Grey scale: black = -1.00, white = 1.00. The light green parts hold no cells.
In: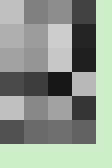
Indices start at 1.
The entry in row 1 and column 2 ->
0.00
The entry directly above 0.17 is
0.22
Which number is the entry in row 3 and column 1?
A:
0.27
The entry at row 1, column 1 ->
0.50
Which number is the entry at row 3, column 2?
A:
0.17
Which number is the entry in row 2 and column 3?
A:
0.61
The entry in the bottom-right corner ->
-0.22

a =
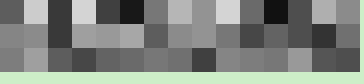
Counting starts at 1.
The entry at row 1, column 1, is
-0.27
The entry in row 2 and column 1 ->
0.04
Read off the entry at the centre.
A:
0.09
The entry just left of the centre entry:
-0.27
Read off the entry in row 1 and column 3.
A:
-0.55
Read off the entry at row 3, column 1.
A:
-0.02
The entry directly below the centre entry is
-0.12
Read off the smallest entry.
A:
-0.87
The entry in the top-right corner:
0.09
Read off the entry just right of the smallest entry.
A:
-0.39
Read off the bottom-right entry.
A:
-0.39

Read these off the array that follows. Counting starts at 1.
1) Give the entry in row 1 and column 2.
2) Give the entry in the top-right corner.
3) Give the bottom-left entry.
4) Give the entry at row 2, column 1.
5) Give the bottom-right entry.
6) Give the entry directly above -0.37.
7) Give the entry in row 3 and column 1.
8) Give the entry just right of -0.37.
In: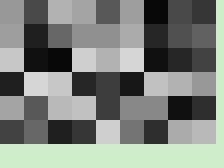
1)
-0.43
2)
-0.58
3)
-0.48
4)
0.24
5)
0.45
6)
-0.43
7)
0.56
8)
-0.25

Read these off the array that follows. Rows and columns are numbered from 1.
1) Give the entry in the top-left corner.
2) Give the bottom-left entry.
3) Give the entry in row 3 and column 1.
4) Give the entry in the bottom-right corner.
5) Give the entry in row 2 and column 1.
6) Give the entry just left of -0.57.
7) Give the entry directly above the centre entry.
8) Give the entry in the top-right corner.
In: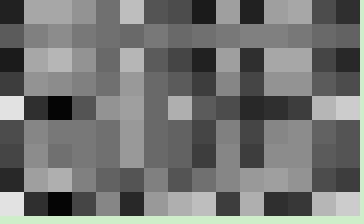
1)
-0.74
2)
0.77
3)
-0.79
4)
0.60
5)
-0.29
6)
-0.63
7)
-0.29
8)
-0.63

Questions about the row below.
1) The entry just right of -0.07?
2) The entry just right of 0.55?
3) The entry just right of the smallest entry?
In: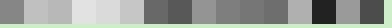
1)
-0.13
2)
-0.18
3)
0.21

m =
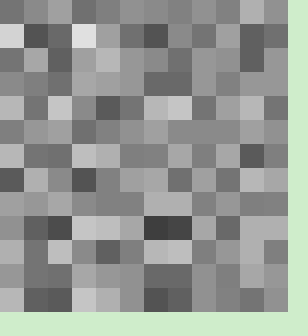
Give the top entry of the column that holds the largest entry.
-0.13
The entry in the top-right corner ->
0.14
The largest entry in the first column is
0.66
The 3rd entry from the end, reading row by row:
0.03
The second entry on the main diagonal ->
-0.35
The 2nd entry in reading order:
0.08
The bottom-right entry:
0.14
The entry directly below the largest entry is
0.25
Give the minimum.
-0.51
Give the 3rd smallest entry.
-0.41
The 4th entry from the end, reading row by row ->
0.14
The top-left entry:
-0.08
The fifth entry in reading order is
-0.02
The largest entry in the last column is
0.37
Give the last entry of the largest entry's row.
-0.13
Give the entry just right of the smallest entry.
-0.46
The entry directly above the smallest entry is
0.37
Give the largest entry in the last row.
0.54
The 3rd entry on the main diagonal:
-0.24
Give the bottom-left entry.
0.43
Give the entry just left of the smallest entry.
0.31
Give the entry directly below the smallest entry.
0.43
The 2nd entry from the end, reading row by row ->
-0.08
